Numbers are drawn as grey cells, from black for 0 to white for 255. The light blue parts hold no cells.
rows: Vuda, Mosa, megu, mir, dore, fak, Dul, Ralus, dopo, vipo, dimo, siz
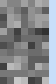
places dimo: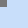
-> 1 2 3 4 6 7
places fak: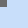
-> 1 2 4 5 6
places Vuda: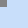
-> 2 3 5
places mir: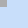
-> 3
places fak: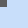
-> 7
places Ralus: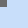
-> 2 5 6
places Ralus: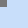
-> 1 3 4 7

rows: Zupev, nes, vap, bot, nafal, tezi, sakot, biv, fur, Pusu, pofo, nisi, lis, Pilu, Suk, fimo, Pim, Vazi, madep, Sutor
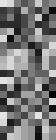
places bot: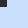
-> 1 2 3 6
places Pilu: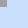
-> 4 5
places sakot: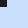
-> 5
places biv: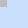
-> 4
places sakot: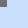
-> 1 4 7

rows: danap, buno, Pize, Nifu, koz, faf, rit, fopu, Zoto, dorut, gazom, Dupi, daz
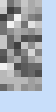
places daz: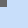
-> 1
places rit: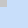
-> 1 4 6
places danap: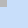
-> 6
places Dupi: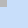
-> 1 2 3 4

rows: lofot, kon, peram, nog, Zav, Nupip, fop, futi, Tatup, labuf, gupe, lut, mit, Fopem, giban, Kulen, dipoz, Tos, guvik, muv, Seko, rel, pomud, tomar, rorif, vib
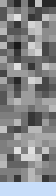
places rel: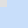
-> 3 5
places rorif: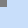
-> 1 2 3 7 8
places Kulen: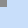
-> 3 4 6 7
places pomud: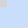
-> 4 5
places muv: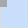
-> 6 7 8
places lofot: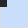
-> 3 5 7 8

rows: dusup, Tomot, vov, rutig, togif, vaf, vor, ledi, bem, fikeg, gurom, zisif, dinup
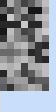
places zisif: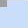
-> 3 4
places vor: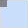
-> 2 5
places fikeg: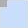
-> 2 5 6
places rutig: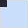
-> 1 2 3 5 6
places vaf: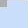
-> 2 6

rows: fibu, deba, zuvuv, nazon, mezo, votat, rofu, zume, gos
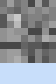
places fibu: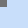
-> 1 3
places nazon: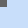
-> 4 6
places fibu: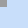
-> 2 6
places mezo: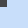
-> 5 6 8
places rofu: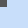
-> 5 6 8
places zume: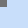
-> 4 8

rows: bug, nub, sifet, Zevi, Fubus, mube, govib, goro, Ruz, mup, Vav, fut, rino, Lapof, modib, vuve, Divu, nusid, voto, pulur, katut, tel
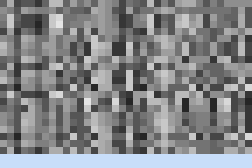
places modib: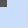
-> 7 15 18 35
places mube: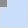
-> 1 10 11 13 16 26 29 32 33
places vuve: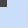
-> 4 12 14 19 21 34
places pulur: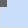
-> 2 6 17 18 23 25 26 27 35

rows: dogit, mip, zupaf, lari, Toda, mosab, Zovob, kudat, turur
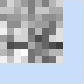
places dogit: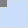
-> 5 7
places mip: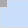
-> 3 8 9
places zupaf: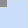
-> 1 5 7 8
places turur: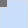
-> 5 8
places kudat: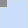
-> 7

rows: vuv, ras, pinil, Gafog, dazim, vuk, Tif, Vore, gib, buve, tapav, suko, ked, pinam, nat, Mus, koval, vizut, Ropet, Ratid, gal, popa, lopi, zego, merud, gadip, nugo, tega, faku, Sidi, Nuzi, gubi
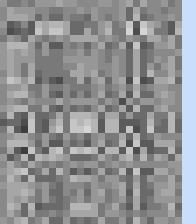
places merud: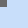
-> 5 8 16
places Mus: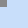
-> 10 14 25 26
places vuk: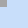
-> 5 11 12 13 14 22 23 25
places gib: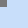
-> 6 7 8 9 16 22 26
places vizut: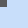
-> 1 7 15 18 19 20
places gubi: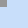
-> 1 10 18 23 24 26
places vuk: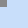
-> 3 6 8 10 15 17 20 24

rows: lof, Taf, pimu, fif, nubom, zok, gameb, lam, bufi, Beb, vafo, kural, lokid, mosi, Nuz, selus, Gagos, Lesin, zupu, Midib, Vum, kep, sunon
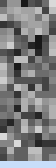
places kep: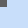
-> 3 4 7 8
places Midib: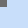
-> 3 8
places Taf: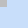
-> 6 8
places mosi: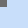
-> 1 2 6 7 8

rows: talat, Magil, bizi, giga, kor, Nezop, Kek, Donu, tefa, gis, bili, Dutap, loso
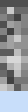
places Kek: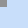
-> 1 3 4
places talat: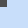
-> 1 2 3 4
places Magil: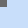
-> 1 3 4
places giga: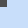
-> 1
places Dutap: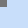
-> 3 4
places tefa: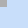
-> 1 4
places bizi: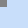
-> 1 4

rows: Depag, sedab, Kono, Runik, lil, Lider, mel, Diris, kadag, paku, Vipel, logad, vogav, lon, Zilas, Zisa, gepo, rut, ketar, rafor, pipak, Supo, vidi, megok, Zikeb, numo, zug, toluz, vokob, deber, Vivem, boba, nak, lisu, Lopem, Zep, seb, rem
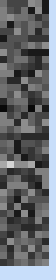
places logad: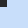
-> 2 3
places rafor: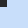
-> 4 5 6 7

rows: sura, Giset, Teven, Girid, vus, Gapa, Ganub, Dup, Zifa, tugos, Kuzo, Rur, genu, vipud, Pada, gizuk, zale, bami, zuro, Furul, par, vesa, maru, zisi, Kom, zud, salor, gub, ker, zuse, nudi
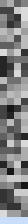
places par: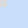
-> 4
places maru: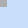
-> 2 4
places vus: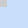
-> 3

